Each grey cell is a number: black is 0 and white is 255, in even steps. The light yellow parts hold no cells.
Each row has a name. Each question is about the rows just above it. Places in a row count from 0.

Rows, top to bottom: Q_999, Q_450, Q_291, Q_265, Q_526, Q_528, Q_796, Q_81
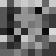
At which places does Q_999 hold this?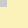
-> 0 3 5 7
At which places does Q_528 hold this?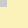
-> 0 3
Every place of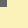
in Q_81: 0 1 3 5
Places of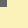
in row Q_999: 6
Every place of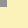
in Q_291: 2 3 4

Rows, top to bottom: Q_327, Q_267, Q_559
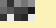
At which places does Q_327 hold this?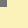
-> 0 3
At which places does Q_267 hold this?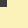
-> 2 3
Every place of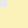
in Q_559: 1 4
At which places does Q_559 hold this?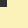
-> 0 2

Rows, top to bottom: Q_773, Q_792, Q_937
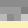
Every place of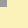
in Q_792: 0 1 2
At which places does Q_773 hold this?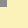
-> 0 1 2 3
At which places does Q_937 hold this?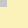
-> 3
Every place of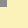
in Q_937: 1
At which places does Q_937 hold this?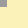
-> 2
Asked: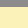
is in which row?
Q_773
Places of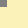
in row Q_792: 3

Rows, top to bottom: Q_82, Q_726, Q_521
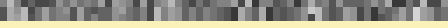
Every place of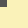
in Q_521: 0 4 10 32 40 47 54
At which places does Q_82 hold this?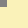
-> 0 2 12 18 22 25 31 32 37 38 41 46
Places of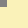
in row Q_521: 8 9 13 17 20 23 27 29 35 56
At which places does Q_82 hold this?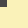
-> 3 5 6 15 19 21 27 34 61 62

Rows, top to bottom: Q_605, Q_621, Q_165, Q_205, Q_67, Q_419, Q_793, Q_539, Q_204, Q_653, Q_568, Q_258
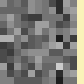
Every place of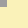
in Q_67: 2 5 10
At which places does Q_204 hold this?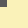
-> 1 3 9
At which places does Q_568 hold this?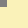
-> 0
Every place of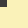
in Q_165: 4 5 9
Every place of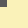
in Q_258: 2 3 4 5
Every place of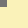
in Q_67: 1 4 6 8
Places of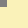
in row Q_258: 0 1 7

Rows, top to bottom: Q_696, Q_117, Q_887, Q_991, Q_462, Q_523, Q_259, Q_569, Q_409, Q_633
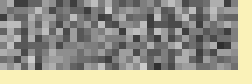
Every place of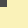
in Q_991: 8 16 24 25
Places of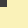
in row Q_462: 17 26 32
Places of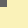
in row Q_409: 13 21 27 31
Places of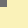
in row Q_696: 9 11 16 18 29
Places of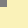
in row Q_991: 7 11 19 26
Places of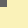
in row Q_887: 2 3 8 12 18 23 27 29 32 33
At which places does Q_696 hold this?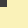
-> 2 3 10 32

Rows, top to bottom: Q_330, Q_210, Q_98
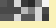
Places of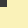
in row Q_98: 6
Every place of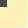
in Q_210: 0 1 2 6
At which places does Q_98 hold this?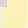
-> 2 5
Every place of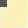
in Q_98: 0 1 3 4
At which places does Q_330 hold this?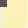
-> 0
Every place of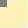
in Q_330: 5

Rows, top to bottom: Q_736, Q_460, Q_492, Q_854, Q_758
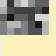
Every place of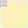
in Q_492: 5 6
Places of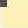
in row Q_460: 1 5
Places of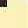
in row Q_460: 6
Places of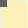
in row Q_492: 0 2 3
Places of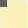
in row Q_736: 5 6
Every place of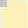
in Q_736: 0

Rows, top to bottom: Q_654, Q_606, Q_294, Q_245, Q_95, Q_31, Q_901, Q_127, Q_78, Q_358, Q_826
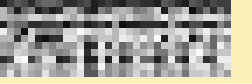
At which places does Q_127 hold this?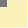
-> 17 22 23 26
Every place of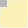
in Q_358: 1 4 7 9 10 24 31
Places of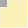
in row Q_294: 1 3 10 17 19 24 32
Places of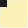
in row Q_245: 0 12 15 18 19 23 26 29 30
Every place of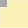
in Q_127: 0 4 5 13 16 19 25
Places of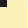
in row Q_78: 8 12 13 15 17 22 26

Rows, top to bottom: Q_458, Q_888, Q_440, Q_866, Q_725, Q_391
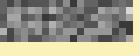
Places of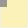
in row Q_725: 5 7 9 10 12 13 14 15
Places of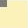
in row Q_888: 3 11 17
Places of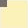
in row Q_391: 2 6 13 17
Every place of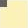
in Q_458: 0 12 13 16 18

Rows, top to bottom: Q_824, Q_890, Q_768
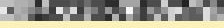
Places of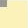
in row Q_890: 6 12 15 21 23
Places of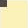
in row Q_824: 7 8 9 11 13 14 21 22 24 25 29
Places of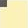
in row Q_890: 1 27
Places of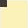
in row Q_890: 7 11 20
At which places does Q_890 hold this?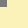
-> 9 13 19 31
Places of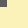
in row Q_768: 4 10 11 21 23 25 27 28
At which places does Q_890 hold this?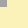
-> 3 30

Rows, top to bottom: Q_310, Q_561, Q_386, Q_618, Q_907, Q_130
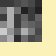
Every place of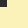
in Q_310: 5
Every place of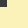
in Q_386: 0 2 4
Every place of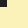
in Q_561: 3 5

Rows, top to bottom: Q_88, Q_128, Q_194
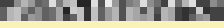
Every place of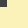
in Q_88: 0 1 23 28 29
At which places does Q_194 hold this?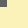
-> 0 3 6 10 14 27
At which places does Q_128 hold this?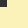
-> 12 26 29
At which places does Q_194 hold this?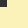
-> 12 26
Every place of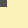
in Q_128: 17 20 22

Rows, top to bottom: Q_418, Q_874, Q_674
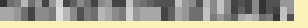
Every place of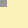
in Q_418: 5 7 15 26 40 41
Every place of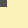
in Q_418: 22 23 24 28 34 38 39

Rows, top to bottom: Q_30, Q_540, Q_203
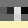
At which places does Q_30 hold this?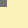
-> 0 1 2 3
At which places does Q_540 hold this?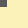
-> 0
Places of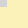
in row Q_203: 2
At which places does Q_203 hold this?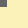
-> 0 1 3
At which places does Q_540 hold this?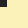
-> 1
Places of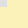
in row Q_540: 2
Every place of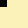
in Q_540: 3

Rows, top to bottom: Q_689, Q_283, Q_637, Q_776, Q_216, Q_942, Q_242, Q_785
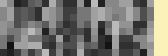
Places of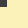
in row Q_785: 2 4 7 10 12 14 15 17 18
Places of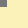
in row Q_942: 0 2 4 5 11

